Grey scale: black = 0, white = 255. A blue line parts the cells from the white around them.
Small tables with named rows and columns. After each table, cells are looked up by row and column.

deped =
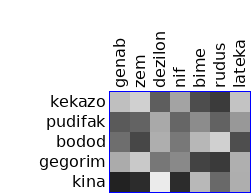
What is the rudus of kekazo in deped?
59
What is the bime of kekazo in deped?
77
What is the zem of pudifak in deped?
99
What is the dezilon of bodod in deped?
174
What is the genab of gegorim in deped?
171
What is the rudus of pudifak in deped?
98
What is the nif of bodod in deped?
120
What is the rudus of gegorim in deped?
58
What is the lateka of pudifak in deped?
152
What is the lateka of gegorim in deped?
175
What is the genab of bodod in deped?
110
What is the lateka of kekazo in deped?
195
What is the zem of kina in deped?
44
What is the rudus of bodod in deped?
208
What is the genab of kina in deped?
34
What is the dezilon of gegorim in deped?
119
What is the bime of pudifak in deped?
140
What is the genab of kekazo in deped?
191
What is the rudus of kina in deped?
105
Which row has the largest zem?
kekazo

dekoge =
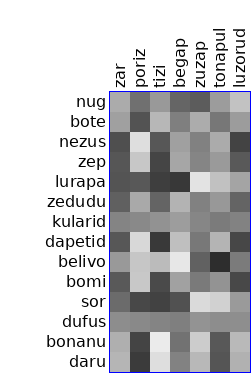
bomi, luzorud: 72
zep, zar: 86
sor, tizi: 66
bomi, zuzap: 122
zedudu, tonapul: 152
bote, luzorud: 156
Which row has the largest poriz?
nezus

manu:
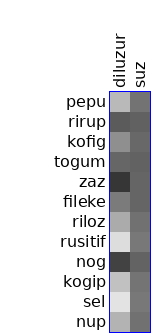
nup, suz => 113
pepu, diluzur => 185
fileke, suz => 101
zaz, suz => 101
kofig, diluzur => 143
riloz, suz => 113
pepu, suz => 115
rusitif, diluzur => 221
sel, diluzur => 227
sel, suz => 120
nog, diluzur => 66
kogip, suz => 116
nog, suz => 99
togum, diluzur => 102
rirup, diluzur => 91
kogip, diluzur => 193
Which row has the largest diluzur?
sel

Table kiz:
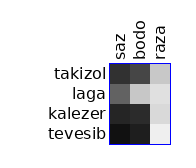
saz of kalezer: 37
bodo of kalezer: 43
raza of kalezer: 217
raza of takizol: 200
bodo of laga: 199
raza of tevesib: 239
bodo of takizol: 70
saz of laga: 98
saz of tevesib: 17
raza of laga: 224
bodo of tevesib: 30
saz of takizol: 49
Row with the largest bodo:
laga

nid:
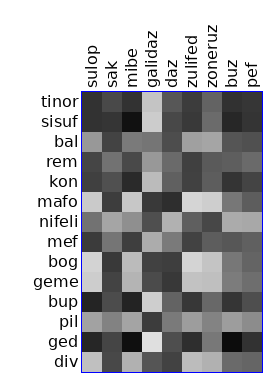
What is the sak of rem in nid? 114
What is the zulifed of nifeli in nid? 95
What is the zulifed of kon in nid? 65
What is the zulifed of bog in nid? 212
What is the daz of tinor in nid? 87
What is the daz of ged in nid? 78

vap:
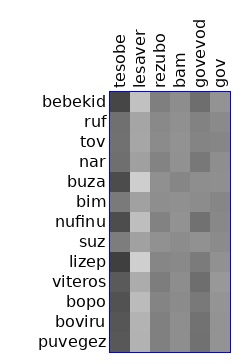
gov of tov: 134
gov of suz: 139
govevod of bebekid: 110
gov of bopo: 148
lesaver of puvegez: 178
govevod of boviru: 114
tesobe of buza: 76
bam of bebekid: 141

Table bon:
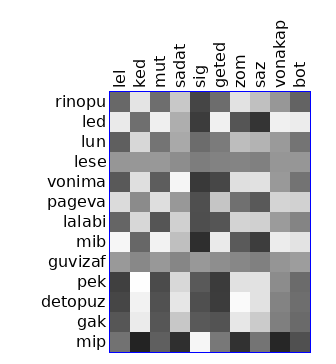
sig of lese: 125
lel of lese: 150
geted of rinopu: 109
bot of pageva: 209
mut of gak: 86
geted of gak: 83
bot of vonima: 115
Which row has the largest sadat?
vonima

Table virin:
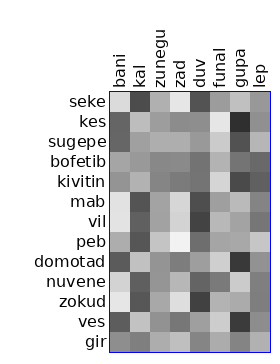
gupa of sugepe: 82
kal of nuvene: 95
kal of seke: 76
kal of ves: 194
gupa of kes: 47
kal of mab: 84
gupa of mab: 186
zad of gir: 191
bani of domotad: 91
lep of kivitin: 96
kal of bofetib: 153
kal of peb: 86
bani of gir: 142
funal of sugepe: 203
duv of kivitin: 116
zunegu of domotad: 148
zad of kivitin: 123
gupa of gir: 132
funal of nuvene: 122
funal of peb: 165
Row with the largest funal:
kes

